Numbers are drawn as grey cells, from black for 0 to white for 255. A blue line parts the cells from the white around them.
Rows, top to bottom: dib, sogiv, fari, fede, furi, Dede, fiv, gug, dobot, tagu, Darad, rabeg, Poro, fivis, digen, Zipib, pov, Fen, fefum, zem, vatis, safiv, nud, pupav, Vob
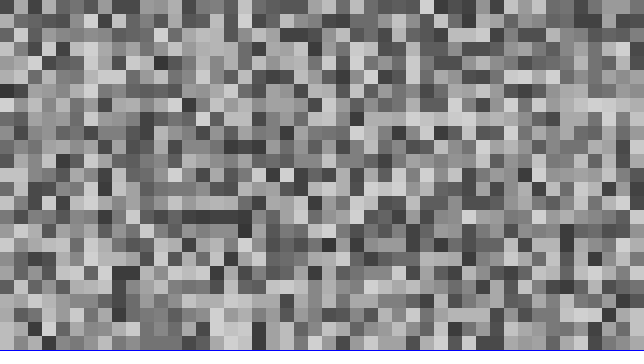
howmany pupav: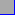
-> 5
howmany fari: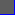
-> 3
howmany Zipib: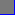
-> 5
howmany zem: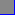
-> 2
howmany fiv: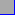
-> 3
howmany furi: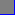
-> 0

